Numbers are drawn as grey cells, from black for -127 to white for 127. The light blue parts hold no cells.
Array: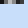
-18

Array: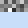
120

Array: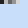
-94

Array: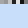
69

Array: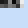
-47

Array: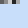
-31

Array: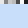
73

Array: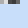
46
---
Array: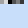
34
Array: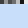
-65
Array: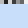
59
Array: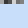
41
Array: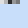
96
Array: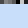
-54
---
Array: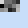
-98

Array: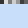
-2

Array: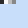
62

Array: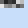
4

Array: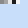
103

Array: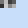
6
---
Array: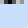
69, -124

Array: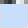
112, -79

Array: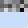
88, -118

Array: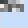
110, -63

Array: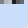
67, -98

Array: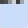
79, -69
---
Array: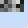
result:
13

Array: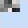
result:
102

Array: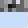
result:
-52

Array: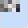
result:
31

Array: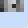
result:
46

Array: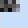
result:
-122
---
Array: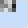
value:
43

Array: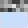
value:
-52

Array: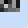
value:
-90

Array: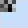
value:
-17

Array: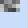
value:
70

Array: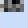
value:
58
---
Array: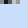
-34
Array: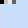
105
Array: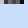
-17
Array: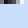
-76
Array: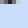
-93
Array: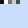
-9
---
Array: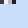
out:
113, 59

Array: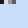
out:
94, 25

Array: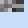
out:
67, 52

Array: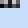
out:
72, 59

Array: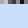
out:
69, 43

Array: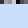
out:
76, 35

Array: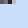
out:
61, -10

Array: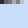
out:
66, 41

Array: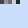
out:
78, 21
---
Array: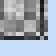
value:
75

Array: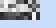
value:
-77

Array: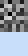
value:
-46

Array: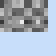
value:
-8

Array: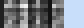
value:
1
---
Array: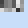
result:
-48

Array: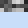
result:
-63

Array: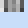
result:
86

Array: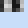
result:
-88

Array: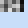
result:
8

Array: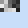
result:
108

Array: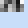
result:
34

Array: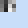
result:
-9
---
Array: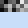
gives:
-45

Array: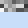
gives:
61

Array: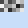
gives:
-54

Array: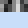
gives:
-9

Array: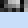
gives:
-105

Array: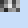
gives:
-73

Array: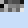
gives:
46

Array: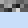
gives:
43

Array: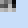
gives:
28

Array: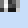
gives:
-9
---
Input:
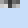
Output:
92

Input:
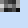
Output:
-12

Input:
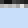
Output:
69

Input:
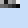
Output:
-31

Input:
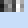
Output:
-23

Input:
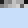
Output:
27
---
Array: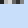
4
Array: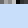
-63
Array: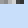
-75
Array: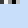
63
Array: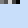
-126
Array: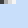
116
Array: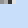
99
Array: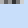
79
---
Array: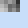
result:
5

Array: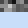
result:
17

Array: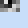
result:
-38

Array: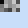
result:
70

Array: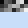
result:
97

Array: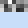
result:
11
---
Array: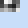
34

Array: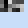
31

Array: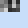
-84

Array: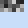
18

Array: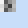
18

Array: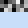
45

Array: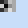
93
